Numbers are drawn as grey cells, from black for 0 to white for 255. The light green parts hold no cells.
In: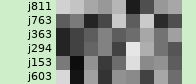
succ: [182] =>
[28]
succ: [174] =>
[115]
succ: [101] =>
[130]

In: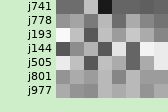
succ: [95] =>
[101]
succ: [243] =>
[235]
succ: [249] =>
[192]
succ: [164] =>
[122]
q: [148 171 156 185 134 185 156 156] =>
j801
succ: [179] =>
[88]

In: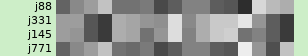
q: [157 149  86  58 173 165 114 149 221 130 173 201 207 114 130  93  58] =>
j145
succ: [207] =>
[114]
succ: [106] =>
[122]
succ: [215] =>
[186]
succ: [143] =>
[221]
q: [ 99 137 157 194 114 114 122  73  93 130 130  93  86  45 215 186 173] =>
j88

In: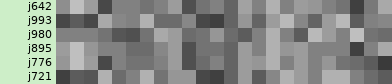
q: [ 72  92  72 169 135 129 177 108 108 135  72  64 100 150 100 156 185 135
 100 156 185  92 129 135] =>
j993
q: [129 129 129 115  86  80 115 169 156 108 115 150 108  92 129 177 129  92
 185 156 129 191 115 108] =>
j980
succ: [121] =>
[169]
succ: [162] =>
[129]
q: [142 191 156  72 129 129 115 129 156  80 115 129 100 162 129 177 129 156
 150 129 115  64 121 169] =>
j642
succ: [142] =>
[191]

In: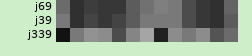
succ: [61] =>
[55]
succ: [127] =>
[121]
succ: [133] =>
[165]
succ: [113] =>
[127]
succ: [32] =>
[140]

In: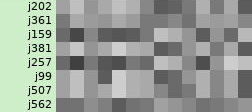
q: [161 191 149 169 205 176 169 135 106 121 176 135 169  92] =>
j507
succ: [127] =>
[92]
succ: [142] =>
[127]
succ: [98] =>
[121]
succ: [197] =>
[149]

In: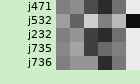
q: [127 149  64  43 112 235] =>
j232
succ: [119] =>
[235]
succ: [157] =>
[98]
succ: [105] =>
[127]
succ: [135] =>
[164]

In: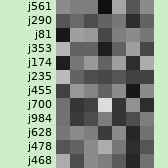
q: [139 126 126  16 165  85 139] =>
j561
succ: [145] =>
[45]
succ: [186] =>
[99]
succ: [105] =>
[77]
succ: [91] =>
[38]
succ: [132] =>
[99]

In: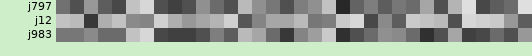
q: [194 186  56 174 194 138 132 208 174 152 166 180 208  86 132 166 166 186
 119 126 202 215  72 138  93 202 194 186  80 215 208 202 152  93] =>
j12
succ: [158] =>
[202]
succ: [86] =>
[132]
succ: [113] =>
[80]
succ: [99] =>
[126]

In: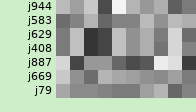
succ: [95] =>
[123]
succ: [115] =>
[214]
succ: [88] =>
[236]

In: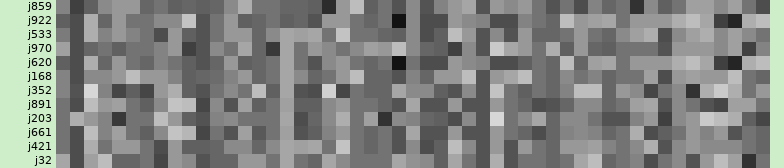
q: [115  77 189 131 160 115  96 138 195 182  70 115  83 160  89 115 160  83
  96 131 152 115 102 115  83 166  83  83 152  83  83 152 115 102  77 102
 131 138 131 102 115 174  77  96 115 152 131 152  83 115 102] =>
j661
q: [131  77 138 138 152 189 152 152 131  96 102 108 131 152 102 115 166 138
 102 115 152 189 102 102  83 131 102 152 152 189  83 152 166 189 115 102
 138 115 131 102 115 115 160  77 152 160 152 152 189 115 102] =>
j168
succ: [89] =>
[115]
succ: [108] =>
[131]
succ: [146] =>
[138]
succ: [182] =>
[70]
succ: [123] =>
[77]

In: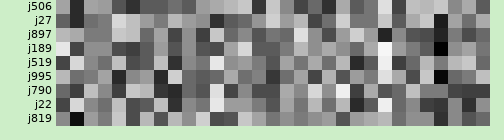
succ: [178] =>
[84]
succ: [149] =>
[207]
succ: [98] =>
[42]
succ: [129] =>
[55]

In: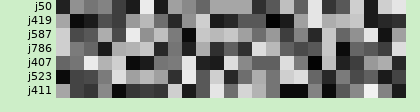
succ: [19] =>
[160]
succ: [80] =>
[62]
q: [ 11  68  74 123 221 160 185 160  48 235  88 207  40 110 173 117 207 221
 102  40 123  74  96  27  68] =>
j523
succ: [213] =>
[179]

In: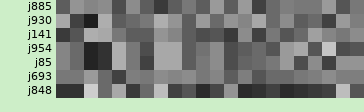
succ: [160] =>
[133]
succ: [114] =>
[140]
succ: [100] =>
[106]
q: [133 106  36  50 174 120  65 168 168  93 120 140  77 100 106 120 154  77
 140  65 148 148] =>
j85
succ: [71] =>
[148]

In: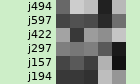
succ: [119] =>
[127]
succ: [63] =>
[178]
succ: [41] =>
[111]
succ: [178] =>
[18]

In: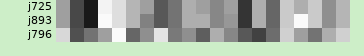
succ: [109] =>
[208]
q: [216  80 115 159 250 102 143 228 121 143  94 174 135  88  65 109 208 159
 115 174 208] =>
j796
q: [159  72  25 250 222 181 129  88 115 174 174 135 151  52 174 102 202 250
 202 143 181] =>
j893
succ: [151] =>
[52]
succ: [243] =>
[222]

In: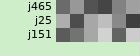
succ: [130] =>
[160]
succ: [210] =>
[99]
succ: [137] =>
[63]

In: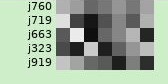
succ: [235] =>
[15]
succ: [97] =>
[149]
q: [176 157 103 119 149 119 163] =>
j760
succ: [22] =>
[81]
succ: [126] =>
[45]
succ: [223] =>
[66]

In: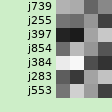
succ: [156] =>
[64]
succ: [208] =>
[156]

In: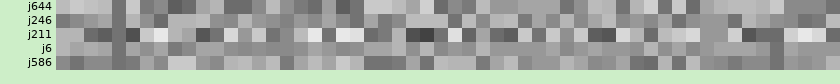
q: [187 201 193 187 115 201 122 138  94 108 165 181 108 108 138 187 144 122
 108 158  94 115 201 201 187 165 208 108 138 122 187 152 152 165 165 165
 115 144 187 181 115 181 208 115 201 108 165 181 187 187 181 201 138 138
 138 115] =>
j644
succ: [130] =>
[152]
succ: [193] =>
[187]
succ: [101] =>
[165]
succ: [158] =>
[94]
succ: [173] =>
[165]

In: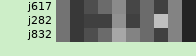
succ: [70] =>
[107]
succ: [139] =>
[70]

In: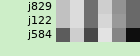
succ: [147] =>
[105]
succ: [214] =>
[153]

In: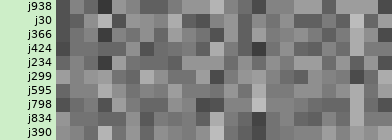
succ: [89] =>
[123]
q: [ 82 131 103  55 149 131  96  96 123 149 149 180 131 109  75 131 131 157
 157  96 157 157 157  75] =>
j938
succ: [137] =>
[115]
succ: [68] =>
[115]

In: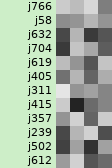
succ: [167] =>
[93]
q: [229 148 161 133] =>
j311
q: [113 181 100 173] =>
j405
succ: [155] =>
[209]
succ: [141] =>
[148]

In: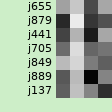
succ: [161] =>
[199]
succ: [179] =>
[27]

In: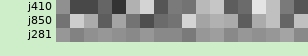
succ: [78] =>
[107]
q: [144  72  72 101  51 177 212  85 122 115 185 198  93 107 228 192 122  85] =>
j410
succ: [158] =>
[137]
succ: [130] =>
[144]
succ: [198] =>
[93]

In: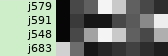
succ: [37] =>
[51]
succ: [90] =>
[137]
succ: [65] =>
[45]
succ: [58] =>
[22]

